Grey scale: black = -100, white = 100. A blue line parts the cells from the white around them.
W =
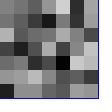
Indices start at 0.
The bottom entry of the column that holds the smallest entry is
-31
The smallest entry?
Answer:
-98
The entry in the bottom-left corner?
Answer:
-76
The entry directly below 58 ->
-26
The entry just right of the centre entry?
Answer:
-48
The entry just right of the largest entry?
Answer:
-65
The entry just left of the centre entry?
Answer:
-37
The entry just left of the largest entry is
17
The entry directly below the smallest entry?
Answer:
-37
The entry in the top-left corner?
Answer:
1
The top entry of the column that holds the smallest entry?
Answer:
63
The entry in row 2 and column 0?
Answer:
40
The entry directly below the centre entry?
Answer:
-42
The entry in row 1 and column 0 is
-9
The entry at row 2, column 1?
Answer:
-31

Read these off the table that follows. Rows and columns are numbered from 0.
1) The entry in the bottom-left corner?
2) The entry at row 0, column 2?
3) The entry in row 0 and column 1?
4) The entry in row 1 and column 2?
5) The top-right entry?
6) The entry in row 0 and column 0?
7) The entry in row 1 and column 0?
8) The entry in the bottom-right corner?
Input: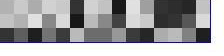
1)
-60
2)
35
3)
58
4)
76
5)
52
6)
40
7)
52
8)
-76

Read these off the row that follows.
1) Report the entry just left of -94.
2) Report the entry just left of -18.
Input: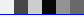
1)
61
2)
15
